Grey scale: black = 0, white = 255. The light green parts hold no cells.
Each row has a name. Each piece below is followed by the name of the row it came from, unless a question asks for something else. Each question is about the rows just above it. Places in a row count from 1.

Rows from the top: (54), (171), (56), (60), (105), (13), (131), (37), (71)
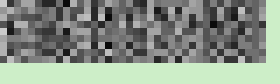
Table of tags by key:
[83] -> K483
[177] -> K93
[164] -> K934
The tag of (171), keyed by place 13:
K934
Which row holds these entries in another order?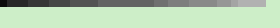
(131)
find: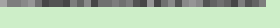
(13)
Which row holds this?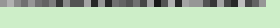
(171)
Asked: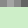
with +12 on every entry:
[149 176 149 111]
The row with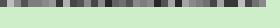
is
(71)

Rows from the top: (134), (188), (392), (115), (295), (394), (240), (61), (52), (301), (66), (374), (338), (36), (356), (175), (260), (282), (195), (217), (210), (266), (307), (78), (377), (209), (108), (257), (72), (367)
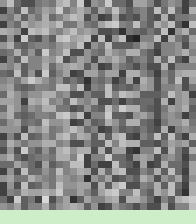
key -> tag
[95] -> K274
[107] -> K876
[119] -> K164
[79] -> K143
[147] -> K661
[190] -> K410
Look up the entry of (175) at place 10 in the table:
K164
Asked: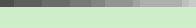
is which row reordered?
(175)
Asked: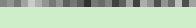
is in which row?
(374)

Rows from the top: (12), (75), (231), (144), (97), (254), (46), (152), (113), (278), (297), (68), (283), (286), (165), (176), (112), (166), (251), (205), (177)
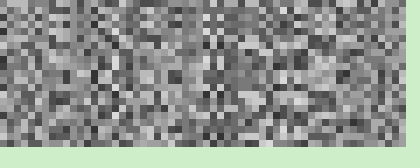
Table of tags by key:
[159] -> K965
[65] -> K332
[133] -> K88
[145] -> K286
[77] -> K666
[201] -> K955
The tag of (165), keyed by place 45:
K286
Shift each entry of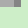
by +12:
[183 183 145]

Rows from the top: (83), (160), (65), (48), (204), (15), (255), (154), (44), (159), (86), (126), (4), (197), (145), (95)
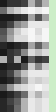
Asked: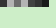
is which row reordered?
(83)
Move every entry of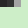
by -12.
[ 27  39 152]
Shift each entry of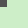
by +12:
[94]

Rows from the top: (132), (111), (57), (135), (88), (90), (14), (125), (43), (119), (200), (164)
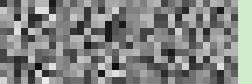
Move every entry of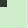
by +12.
[66]
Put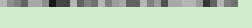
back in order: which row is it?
(132)
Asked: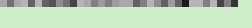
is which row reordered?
(132)
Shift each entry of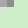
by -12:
[156 130]
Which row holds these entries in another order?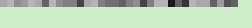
(125)

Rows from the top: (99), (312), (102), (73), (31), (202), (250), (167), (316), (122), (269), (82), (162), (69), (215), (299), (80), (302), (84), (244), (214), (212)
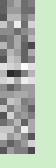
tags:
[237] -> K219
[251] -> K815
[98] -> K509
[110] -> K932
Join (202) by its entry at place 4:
K932
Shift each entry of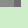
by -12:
[128 128  98]
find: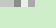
(84)

